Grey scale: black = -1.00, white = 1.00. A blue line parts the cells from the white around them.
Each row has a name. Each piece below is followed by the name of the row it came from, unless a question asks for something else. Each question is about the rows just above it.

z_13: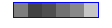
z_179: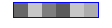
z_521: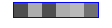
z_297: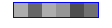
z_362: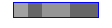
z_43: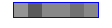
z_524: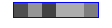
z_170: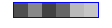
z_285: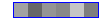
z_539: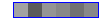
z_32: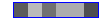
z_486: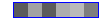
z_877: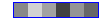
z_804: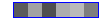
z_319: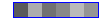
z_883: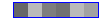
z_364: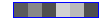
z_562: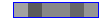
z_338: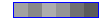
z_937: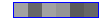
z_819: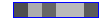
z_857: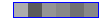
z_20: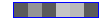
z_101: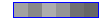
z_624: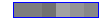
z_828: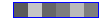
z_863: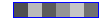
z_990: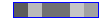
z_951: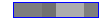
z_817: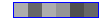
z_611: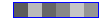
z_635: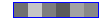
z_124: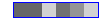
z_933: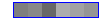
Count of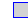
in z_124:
2
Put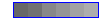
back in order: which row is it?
z_101

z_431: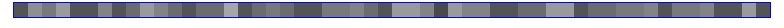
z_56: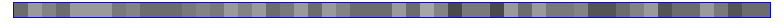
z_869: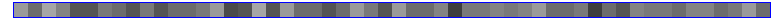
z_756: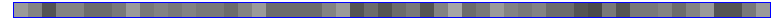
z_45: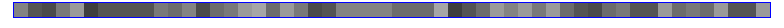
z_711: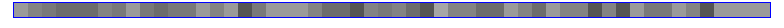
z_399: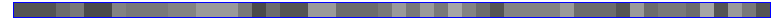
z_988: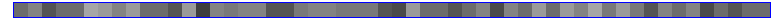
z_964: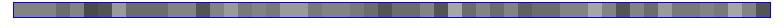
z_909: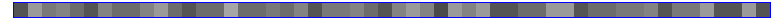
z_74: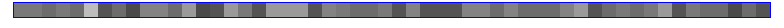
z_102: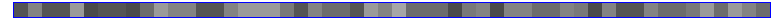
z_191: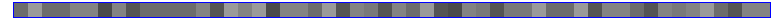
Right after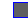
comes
-0.15
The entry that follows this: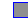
-0.05
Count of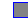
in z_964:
19
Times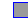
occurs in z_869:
7

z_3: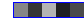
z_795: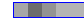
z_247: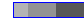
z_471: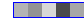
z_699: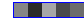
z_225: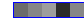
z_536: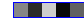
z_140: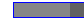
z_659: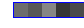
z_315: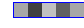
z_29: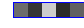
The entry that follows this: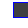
0.51
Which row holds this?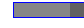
z_140
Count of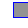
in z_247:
2
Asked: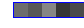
z_659
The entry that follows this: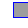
-0.66
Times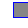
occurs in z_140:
4

